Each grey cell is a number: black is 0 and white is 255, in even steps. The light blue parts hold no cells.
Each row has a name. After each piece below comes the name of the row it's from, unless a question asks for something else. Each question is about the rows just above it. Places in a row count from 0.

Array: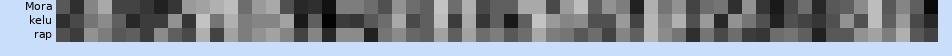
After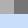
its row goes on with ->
[146  67 109 117  47 146  54  25  73 109  40  88  95 139 189  88 133  95
  10]
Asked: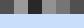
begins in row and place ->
kelu, 45
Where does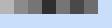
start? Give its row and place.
rap, 42
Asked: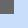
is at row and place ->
rap, 25

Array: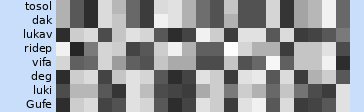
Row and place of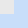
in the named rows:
deg, 14
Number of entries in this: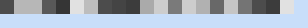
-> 21
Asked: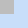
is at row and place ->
luki, 6
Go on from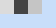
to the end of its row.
[225 213  88  45  68 225 205  60 225 233  88 219  60 177 205  88]
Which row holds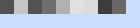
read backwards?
tosol
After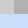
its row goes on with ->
[104 197 116  76  60 225]

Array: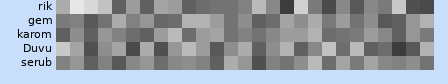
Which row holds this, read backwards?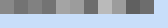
karom
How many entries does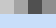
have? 4
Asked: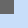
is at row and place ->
gem, 7
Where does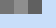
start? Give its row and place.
gem, 12

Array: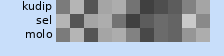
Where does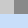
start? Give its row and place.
sel, 9
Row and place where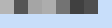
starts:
kudip, 1

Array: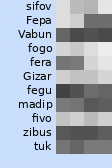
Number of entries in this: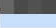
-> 4
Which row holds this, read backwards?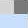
fera
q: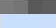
madip

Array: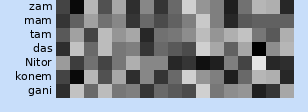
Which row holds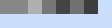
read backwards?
Nitor
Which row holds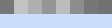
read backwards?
tam

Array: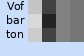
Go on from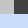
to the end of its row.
[130 118]
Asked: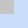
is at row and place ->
Vof, 0
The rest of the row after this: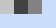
[118]
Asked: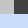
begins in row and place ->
Vof, 0
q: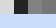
bar
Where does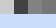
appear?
ton
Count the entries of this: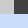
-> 2

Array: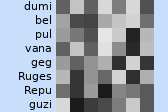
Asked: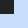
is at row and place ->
pul, 5
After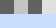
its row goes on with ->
[140  41 189]
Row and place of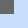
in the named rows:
Ruges, 3
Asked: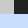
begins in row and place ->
pul, 4
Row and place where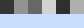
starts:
Ruges, 1
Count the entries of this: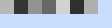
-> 7

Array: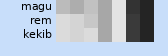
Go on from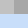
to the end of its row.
[227  51  36]
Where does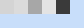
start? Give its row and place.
kekib, 1
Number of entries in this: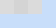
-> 3

